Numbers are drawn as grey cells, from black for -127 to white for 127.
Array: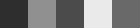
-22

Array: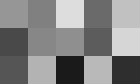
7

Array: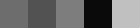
-18

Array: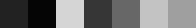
-24

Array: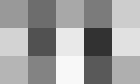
40

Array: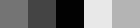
-11

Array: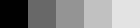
20

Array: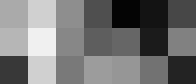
-6

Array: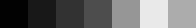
-50

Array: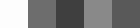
-18
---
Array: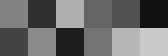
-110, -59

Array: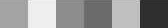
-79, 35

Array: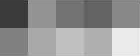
7, 1

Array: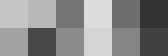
-75, 34

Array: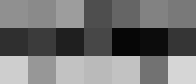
-6, 78

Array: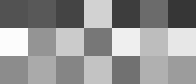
-73, 12
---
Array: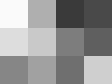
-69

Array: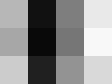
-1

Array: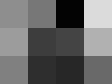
-124

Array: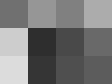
0

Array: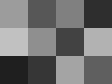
0

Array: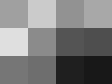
18

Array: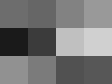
2

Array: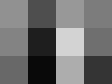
24

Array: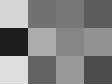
-8

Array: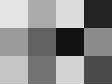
92
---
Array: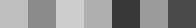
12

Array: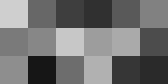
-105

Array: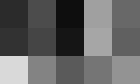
3

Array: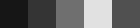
-75

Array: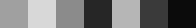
88

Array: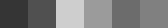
-47

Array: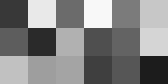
30

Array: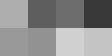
18

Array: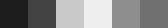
-60
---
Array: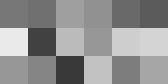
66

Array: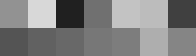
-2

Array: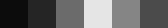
101

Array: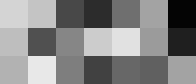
-24

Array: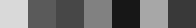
-104

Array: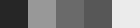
-21

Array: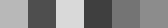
-64

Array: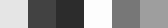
125
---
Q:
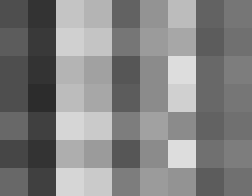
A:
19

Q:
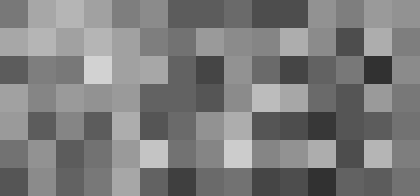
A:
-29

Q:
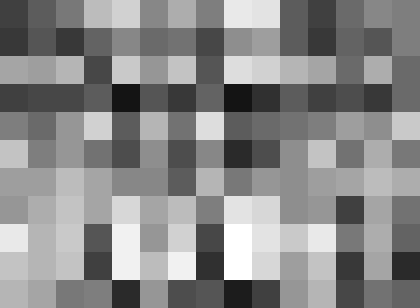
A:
-56

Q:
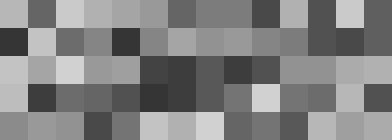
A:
55

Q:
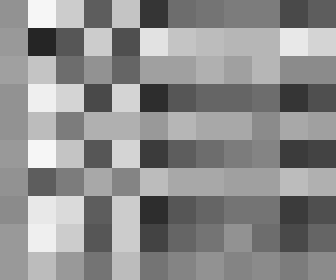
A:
11
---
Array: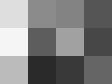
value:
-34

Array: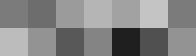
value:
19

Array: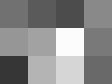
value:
34

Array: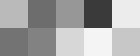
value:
2

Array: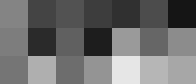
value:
-85

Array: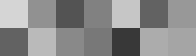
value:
58

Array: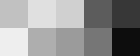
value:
46

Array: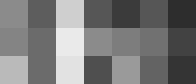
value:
-20

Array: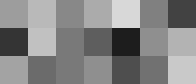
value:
65

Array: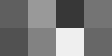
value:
2
